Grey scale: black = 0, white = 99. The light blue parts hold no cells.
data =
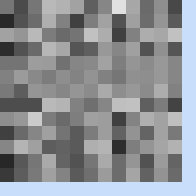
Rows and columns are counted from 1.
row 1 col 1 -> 46
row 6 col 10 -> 56
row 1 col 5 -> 69
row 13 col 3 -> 47
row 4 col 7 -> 37
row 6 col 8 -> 50
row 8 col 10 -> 75
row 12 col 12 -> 60
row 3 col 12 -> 65
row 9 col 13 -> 74
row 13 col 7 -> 43
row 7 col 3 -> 58
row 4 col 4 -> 71
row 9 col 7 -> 62
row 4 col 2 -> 32
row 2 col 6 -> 25
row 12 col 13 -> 39
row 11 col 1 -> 52
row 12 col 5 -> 39
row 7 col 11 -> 54
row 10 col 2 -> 41
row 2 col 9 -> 32
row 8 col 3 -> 30
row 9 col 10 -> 51
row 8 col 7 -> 43
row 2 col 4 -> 68
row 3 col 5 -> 41
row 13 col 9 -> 42
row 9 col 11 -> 68
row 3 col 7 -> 75
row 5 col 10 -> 58
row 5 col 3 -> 61
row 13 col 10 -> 64
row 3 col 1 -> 63
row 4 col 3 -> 41
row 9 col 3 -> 79
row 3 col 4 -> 48

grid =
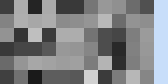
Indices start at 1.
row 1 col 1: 24
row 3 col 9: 27
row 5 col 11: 58
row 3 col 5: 67
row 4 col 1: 22
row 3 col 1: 57
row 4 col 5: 59
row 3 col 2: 20
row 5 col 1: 41
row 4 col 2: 27
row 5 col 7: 48
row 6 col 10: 71
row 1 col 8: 59
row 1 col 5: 22
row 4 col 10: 50
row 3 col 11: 60
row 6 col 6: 34
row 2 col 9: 42
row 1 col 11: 31
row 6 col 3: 10

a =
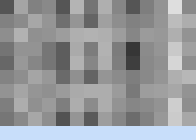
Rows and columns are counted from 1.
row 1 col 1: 33
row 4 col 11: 54
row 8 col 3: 56
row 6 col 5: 41
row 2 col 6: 58
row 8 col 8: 67
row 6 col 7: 39
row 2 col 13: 73
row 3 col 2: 69
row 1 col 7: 45
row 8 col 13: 80
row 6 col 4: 59
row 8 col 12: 57
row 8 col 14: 55
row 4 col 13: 78
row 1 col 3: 50
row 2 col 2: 54
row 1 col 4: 53
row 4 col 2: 57
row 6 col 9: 54
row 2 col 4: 58
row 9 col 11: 50
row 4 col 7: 48
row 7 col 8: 67
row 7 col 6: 66
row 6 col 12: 58
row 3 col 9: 61
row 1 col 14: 53
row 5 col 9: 49
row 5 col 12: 56
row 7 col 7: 67
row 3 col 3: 56
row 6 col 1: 51
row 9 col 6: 58
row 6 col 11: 53
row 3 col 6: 68
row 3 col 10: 52

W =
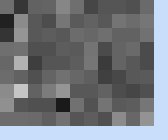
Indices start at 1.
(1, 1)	43
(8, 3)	31
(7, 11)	31
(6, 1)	42
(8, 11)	46
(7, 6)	34
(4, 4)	31
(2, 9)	45
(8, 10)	36
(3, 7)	40
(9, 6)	33
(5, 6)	36
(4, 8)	29
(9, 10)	40
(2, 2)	54
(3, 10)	38
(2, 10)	42
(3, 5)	34
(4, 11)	29
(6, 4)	39
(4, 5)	36
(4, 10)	41
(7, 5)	58
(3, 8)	43
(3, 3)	34
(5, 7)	46
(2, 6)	35
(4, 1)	43
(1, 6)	43

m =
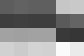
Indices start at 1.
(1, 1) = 36
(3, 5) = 22
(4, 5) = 97
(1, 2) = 38
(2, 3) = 24
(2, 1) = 24
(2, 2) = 25

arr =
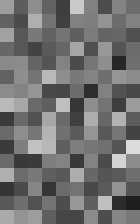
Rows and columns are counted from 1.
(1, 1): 61
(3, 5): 45
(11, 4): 71
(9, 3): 32
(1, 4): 38
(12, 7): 51
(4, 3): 26
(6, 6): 47
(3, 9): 40
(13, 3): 47
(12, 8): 29
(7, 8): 50
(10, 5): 44
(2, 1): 38
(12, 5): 51
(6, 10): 54
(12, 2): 22
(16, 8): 30
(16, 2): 57
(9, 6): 25
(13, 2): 42
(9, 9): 69
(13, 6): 67
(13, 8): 33
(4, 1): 40
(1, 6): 78
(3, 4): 38
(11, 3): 75
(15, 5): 30
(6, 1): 38
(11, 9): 33
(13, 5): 34
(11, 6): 49
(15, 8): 74
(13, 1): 68

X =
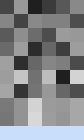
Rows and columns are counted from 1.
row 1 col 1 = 27
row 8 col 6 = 65
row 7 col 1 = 64
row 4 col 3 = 17
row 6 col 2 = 76
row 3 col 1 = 35
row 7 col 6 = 30
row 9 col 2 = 57
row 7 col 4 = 59
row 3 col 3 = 42
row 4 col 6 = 61
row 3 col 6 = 59
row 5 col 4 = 52
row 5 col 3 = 40
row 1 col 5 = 34

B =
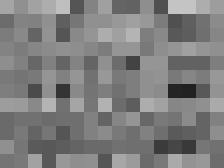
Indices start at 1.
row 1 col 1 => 64
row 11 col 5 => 36
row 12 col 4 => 34
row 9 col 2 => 44
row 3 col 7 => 58
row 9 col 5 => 43
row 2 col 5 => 37
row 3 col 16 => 52
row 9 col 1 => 41
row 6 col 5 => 50
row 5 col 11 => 58
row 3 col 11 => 49
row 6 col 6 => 58
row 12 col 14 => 57
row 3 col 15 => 43
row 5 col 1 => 55
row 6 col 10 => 49
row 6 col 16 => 59
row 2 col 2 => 51
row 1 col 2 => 56
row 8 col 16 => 66
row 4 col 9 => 58
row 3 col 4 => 57
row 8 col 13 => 52
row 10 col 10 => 43
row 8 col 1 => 61
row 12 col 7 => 56
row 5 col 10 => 26
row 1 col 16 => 61
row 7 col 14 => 13
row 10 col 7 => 50
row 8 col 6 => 64
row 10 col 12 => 43
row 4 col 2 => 48
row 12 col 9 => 65
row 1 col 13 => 76
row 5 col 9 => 42
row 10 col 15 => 39
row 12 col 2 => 47
